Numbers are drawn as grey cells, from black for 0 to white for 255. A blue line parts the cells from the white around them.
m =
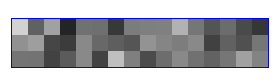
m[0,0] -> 210
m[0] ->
[210, 97, 161, 36, 113, 111, 56, 124, 127, 128, 178, 118, 84, 108, 74, 54]
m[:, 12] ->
[84, 65, 98]
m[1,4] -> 137
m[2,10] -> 137
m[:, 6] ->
[56, 94, 191]
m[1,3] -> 60
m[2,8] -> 75
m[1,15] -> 118
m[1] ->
[145, 158, 70, 60, 137, 104, 94, 85, 147, 133, 125, 137, 65, 97, 80, 118]

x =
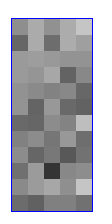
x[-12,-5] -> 142
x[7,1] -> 140
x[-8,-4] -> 138
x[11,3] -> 128
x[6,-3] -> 140
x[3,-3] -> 167
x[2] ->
[154, 157, 153, 147, 147]
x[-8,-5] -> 146
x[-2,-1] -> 197
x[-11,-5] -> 102
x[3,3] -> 99
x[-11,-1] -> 159
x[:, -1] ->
[197, 159, 147, 136, 103, 98, 190, 110, 114, 141, 197, 113]
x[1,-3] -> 109
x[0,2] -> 145
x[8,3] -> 88

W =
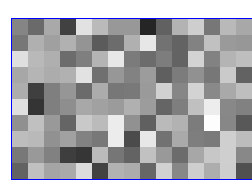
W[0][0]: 133
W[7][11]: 126
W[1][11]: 130
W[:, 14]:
[168, 151, 190, 98, 190, 129, 88, 188, 136, 80]
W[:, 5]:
[186, 91, 180, 112, 172, 161, 187, 120, 187, 66]
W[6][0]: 144
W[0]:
[133, 106, 169, 65, 226, 186, 152, 152, 37, 97, 179, 206, 119, 185, 168]
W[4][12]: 137
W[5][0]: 223
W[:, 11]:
[206, 130, 211, 145, 211, 192, 124, 126, 167, 206]
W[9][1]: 192
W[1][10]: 99
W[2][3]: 108
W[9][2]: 165
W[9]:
[98, 192, 165, 170, 220, 66, 178, 172, 102, 209, 135, 206, 173, 206, 80]
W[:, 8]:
[37, 231, 108, 156, 154, 156, 96, 231, 193, 102]
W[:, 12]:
[119, 193, 130, 119, 137, 237, 253, 122, 199, 173]
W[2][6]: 231
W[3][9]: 95
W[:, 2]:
[169, 160, 175, 172, 127, 127, 153, 145, 129, 165]
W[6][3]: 101
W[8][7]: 99
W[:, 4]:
[226, 148, 127, 226, 107, 168, 201, 130, 54, 220]
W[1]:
[119, 176, 160, 177, 148, 91, 108, 176, 231, 114, 99, 130, 193, 154, 151]
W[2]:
[223, 185, 175, 108, 127, 180, 231, 123, 108, 125, 99, 211, 130, 180, 190]
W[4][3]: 150
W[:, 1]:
[106, 176, 185, 181, 63, 52, 192, 185, 153, 192]

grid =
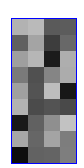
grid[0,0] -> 178
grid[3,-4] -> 122
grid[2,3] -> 174
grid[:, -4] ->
[178, 96, 159, 122, 160, 178, 25, 167, 13]
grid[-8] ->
[96, 164, 61, 104]
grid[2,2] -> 27
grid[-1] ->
[13, 98, 100, 126]
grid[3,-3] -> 80
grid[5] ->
[178, 75, 83, 73]

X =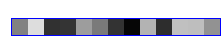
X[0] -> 129
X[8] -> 179
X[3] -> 52
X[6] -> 51

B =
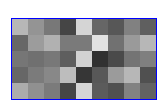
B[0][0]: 183
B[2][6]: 74
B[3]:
[103, 123, 136, 189, 54, 88, 155, 183, 80]
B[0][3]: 69
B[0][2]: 120
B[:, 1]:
[148, 156, 112, 123, 144]
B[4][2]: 123
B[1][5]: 226
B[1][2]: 177
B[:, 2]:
[120, 177, 120, 136, 123]
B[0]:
[183, 148, 120, 69, 213, 102, 87, 129, 95]
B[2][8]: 127
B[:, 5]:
[102, 226, 49, 88, 91]
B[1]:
[103, 156, 177, 122, 122, 226, 113, 154, 183]

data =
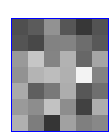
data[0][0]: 79
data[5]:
[154, 141, 194, 141, 65, 174]
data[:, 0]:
[79, 84, 153, 146, 170, 154, 176]
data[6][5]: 136
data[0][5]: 83
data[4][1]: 95
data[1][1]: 72
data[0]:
[79, 91, 146, 86, 55, 83]
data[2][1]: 198
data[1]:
[84, 72, 130, 131, 109, 88]
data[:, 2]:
[146, 130, 132, 189, 121, 194, 53]

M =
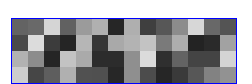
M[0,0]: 99
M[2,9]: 47
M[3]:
[205, 70, 94, 176, 81, 80, 39, 143, 76, 38, 58, 87, 130, 146]
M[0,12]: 104
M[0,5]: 176
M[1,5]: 54
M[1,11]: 35
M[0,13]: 84
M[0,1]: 105
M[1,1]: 220
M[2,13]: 212
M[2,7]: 143
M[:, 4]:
[155, 182, 170, 81]
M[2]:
[178, 140, 37, 195, 170, 44, 44, 143, 219, 47, 99, 68, 68, 212]

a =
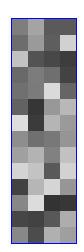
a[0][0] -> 126
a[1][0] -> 109
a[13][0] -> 136
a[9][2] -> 89
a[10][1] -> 182
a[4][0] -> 112
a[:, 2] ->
[90, 94, 72, 111, 218, 152, 181, 120, 129, 89, 213, 51, 88, 176]
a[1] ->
[109, 154, 94, 209]
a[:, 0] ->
[126, 109, 194, 105, 112, 98, 222, 142, 160, 212, 66, 135, 70, 136]
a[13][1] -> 76
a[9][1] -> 195
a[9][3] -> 210

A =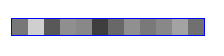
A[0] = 119
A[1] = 207
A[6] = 104
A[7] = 144

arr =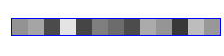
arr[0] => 147
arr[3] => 228
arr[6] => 108
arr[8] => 171
